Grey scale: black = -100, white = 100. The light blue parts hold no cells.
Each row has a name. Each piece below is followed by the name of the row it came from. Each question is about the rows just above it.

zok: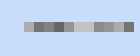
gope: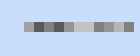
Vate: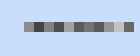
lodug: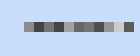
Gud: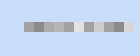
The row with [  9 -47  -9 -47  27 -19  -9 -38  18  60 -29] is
lodug

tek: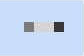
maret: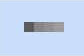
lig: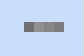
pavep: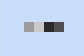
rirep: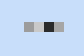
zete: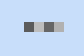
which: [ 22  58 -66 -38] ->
pavep
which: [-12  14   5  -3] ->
lig
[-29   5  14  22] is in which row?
maret

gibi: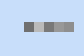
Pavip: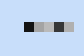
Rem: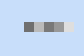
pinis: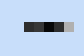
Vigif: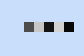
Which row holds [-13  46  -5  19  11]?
gibi
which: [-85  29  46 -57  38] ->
Pavip
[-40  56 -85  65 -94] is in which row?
Vigif
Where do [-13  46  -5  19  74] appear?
Rem

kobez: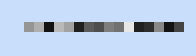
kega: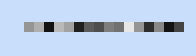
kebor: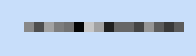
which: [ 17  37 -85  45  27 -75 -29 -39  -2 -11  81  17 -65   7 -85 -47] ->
kega

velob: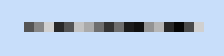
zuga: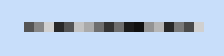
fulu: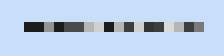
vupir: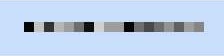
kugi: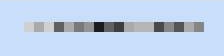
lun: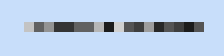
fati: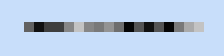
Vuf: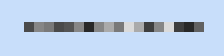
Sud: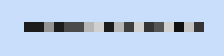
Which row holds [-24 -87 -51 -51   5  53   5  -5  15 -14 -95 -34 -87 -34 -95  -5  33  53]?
fati
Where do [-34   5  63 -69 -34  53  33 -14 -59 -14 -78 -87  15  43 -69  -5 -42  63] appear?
zuga
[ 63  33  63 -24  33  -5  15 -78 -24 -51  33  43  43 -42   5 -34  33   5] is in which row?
kugi
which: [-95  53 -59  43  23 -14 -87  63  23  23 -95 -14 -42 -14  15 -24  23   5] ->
vupir

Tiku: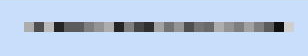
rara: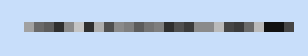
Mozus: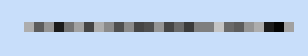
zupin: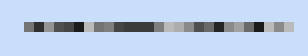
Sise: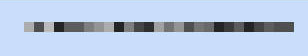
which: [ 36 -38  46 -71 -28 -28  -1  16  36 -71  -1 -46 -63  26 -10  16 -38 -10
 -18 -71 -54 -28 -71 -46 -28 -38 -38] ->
Sise
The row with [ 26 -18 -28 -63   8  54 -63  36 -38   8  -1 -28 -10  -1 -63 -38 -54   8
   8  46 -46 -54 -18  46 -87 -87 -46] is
rara

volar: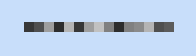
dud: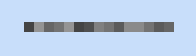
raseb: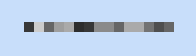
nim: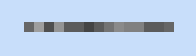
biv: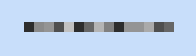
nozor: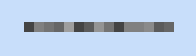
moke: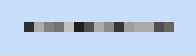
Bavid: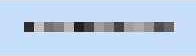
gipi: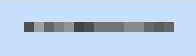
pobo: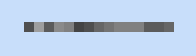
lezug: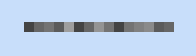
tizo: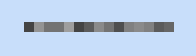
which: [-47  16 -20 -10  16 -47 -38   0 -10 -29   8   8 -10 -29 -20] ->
dud
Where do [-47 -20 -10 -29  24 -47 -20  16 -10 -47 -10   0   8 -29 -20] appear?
lezug
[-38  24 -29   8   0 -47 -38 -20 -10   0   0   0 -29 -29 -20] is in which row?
pobo
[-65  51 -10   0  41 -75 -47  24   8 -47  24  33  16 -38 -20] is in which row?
Bavid
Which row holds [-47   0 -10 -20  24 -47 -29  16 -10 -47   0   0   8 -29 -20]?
nozor

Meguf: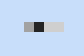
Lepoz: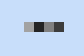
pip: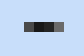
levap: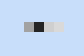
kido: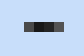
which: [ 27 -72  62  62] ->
Meguf
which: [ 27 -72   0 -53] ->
Lepoz
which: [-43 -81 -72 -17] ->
pip
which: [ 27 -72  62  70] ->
levap
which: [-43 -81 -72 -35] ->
kido

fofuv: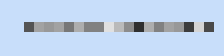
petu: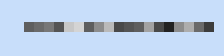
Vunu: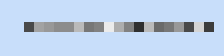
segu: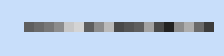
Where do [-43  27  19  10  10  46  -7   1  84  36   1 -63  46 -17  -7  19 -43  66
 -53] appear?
Vunu
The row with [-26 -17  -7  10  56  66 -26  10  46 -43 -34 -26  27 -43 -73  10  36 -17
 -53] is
segu

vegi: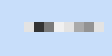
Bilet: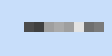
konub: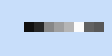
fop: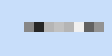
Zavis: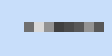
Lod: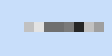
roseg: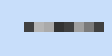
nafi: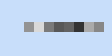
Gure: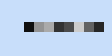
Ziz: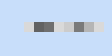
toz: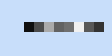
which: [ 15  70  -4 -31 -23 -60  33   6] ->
nafi
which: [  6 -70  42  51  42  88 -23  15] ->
fop
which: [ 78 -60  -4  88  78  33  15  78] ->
vegi
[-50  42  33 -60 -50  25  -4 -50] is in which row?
roseg
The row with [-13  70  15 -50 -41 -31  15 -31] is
Zavis
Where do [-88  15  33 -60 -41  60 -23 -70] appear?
Gure
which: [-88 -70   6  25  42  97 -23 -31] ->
konub

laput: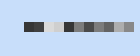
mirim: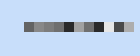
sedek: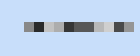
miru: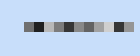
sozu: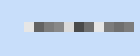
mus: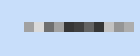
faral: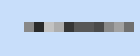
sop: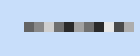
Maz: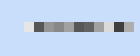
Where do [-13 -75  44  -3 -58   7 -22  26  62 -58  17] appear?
miru

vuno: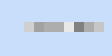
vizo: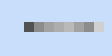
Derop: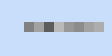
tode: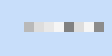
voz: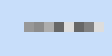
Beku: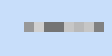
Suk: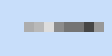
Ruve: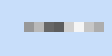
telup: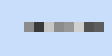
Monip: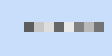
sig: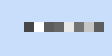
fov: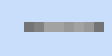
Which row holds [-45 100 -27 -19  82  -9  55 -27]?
sig
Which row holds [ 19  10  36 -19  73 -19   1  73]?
voz
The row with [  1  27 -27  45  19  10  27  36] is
Derop
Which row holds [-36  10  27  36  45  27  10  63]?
vizo
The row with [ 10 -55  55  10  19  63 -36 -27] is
telup
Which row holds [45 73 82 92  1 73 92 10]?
tode
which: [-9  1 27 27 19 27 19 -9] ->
fov

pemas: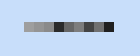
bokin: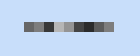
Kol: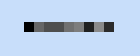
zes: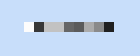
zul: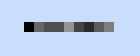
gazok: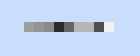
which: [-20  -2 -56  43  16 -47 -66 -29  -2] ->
bokin
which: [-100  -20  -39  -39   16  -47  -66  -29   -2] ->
zul
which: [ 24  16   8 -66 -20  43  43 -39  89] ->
gazok

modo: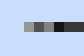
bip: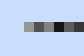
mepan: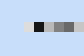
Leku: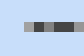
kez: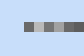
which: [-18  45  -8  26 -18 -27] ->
kez
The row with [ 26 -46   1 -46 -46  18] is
Leku

